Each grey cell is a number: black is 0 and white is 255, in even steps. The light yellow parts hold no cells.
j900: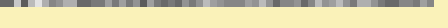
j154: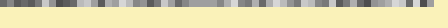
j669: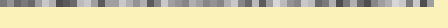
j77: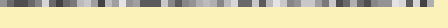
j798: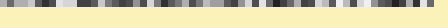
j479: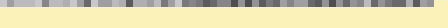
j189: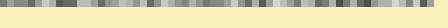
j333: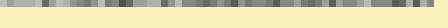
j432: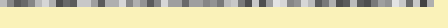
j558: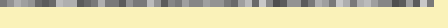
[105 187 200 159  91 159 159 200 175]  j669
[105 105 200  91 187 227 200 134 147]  j77

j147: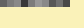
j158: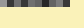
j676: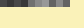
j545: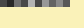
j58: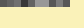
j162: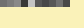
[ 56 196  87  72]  j162
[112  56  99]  j58
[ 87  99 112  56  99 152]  j58
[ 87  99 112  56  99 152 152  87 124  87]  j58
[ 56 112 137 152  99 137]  j676
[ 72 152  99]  j545

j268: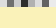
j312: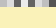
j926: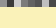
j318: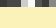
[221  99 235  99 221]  j312
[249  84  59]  j318

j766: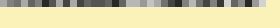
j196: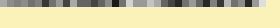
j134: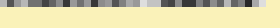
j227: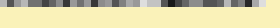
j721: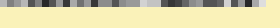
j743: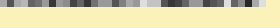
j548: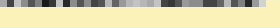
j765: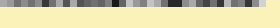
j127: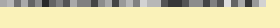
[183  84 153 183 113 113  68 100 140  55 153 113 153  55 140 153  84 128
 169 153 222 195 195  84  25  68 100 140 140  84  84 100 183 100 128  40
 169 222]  j227
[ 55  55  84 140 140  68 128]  j127
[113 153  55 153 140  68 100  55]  j743
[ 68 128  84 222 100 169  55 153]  j127
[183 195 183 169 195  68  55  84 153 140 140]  j548
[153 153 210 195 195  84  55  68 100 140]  j721
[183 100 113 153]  j743

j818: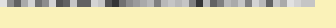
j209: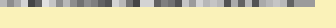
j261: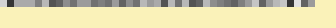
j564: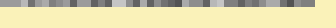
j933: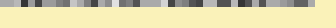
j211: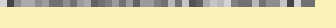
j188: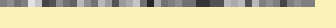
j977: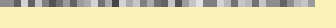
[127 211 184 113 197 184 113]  j977
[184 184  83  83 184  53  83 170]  j933
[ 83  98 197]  j818
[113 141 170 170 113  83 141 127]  j564

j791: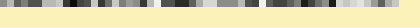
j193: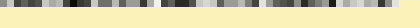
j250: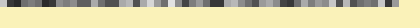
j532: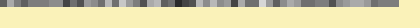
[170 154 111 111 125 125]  j532
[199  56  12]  j791

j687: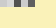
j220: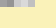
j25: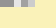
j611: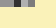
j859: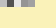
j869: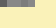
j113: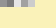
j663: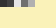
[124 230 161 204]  j113
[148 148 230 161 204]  j25
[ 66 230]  j663

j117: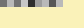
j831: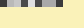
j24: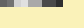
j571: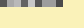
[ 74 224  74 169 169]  j831
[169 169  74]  j24

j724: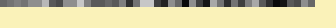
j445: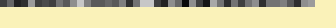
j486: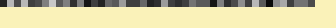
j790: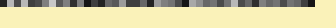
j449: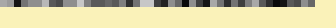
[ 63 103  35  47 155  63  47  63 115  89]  j486
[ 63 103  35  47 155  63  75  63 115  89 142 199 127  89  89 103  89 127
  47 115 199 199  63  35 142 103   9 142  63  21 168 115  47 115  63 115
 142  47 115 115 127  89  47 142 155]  j445
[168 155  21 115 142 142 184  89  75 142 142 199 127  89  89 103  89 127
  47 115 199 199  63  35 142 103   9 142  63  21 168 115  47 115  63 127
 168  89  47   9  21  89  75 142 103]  j449
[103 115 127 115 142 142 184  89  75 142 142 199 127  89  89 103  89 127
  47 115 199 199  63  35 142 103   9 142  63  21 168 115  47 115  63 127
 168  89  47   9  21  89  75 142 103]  j724

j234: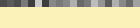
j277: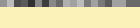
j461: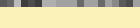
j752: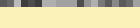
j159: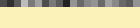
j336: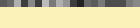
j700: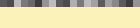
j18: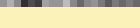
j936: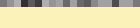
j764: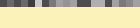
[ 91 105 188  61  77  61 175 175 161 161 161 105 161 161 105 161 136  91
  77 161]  j461
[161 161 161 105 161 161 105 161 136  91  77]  j461

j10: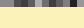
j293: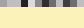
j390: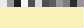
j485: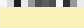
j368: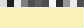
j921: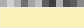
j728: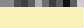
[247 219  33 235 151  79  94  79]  j485
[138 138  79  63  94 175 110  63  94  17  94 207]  j728
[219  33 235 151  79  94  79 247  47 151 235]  j485
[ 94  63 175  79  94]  j921

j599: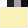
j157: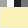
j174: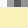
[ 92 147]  j174
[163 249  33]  j157
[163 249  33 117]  j157
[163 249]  j157

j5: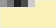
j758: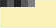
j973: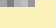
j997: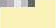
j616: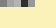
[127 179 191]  j973
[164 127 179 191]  j973
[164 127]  j973
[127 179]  j973
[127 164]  j616
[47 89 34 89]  j758
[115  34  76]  j5

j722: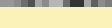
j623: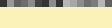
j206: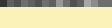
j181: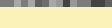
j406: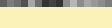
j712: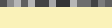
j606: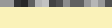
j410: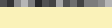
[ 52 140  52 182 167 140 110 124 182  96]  j623
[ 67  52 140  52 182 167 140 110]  j623

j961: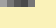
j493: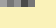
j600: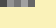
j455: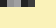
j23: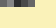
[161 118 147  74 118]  j493
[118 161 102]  j600
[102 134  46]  j23
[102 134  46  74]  j23
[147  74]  j493
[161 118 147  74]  j493

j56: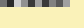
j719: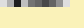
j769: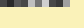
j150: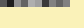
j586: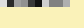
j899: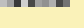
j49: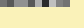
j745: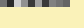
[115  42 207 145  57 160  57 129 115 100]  j745
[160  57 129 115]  j745

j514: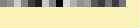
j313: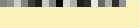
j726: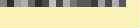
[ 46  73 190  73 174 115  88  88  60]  j726
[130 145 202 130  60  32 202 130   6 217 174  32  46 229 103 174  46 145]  j313
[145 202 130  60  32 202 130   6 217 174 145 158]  j514
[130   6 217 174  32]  j313

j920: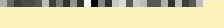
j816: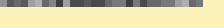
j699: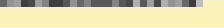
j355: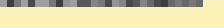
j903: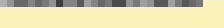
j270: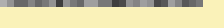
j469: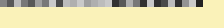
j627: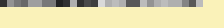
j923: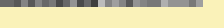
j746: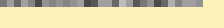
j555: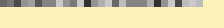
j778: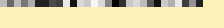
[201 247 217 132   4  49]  j778
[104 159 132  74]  j746
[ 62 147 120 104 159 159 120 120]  j270
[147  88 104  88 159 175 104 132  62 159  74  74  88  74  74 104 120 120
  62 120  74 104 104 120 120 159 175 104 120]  j816

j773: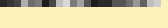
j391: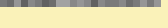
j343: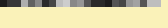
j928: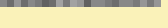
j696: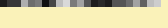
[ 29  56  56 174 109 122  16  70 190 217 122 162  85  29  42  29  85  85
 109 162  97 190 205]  j696
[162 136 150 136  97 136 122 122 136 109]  j391
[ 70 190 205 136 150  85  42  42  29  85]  j343
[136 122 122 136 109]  j391
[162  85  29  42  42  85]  j773
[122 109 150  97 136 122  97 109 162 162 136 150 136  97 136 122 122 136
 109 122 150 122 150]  j391

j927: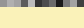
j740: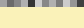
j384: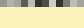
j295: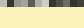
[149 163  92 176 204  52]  j295
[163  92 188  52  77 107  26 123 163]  j927
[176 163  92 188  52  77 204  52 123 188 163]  j384
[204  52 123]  j384
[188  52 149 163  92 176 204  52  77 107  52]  j295
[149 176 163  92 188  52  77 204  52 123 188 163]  j384

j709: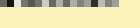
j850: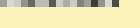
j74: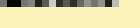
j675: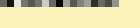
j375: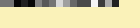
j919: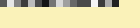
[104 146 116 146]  j74
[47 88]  j74
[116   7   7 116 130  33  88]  j74
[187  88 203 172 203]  j850

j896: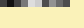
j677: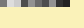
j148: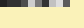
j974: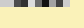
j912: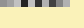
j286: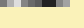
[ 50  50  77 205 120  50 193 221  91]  j148
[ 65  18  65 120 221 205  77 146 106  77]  j896

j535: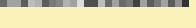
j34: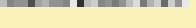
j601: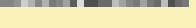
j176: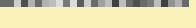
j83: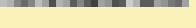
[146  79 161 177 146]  j34
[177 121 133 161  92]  j601
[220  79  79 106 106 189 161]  j601
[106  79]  j176
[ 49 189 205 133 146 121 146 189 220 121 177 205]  j34

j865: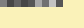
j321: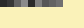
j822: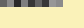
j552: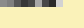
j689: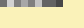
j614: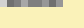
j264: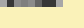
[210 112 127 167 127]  j614
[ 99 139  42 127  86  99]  j321
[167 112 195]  j865

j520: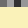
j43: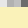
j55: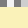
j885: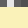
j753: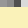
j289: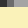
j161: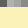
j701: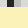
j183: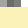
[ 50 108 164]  j289
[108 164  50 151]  j520
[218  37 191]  j701
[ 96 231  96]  j885
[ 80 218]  j753
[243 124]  j55

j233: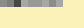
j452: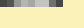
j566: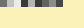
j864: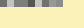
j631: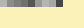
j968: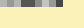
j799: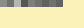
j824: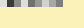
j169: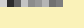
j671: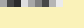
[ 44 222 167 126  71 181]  j671
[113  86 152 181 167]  j631
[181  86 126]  j799
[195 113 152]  j864
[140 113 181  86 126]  j799

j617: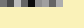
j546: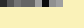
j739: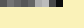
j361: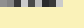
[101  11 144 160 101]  j617
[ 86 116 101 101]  j546
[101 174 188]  j739
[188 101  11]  j617
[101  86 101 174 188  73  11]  j739
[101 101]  j546
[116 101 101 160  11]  j546

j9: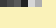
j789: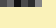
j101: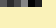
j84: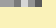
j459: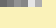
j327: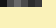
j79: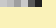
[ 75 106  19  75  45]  j789
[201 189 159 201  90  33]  j79
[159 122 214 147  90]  j84
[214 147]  j84
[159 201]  j79

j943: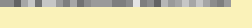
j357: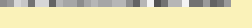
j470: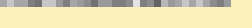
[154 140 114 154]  j470
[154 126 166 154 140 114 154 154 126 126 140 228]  j470
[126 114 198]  j470
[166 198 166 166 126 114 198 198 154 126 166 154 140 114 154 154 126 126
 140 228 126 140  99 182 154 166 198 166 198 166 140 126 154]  j470
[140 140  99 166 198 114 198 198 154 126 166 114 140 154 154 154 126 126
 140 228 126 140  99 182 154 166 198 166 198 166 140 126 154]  j943

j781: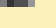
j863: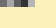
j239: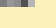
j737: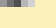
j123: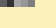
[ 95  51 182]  j863
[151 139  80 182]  j239
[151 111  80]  j737

